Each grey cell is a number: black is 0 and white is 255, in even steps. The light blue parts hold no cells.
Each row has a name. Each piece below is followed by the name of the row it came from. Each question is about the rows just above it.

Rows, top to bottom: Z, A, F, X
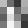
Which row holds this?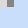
F
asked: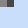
F
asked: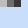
Z
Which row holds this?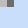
Z

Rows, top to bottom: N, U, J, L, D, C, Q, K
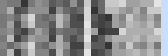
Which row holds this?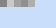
J
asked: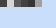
J
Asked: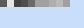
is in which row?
K
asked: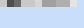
N
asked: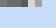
D

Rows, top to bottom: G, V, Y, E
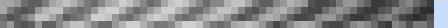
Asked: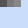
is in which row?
G
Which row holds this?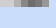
V
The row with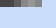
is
E
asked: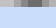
E
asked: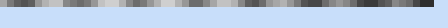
V
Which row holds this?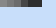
V

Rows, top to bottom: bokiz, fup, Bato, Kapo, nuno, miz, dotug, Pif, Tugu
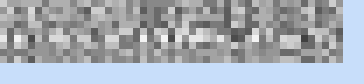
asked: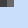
miz
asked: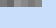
Kapo
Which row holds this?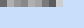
fup
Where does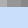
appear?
Tugu
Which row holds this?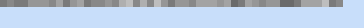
Pif

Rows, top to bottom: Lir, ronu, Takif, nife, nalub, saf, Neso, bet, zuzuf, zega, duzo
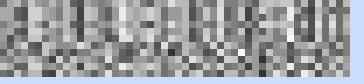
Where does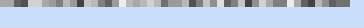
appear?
ronu
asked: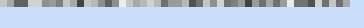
zega
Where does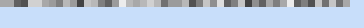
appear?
Takif
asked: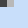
ronu
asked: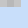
Lir
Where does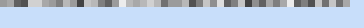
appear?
nalub

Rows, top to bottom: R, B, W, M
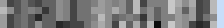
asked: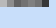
W
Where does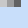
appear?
B
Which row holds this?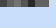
W
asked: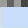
B

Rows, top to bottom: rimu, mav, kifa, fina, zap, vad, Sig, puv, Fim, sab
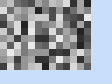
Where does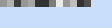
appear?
vad
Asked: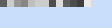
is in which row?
kifa
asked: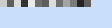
zap

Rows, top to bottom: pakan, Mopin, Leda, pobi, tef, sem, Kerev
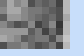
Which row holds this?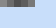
Kerev
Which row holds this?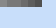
Mopin

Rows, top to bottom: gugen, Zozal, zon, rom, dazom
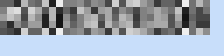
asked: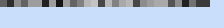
rom
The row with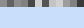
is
gugen
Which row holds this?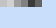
gugen
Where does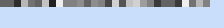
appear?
gugen

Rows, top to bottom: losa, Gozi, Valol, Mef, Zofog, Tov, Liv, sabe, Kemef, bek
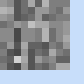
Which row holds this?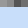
losa
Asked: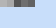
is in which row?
Gozi
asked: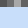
losa
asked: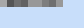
Gozi
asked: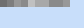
Mef

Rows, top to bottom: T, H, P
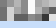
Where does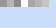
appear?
T
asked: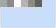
H
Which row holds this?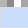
T

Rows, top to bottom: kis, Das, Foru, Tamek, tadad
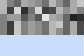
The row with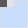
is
Foru
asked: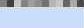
Tamek
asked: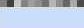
tadad
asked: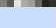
Foru
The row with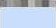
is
tadad

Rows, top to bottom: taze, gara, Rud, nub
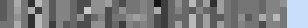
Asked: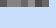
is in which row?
Rud
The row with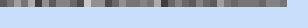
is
gara
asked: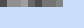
taze
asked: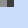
nub

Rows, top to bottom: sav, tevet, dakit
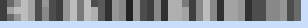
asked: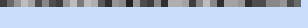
dakit
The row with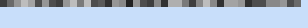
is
sav

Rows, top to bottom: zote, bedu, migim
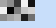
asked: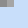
migim
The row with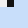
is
zote
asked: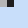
migim
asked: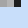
migim
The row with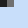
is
migim

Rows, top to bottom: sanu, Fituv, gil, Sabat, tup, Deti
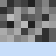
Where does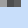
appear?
gil
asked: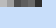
gil
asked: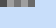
Fituv
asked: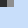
gil
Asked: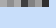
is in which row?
tup
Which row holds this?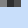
sanu
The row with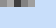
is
tup

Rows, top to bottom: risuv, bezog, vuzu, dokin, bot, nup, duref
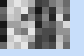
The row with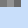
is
risuv
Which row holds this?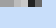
dokin
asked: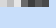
duref
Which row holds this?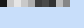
nup

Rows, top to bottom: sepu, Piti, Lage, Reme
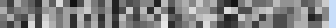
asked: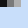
sepu
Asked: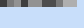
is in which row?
Reme
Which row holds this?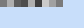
Lage
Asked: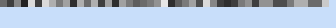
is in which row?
Reme
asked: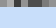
Lage
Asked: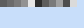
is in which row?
Reme
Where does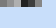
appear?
Lage

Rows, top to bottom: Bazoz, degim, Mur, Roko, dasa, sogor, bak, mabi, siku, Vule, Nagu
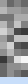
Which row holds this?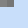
mabi
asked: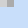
dasa
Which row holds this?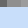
Vule
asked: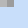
degim
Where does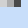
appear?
dasa
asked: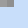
degim

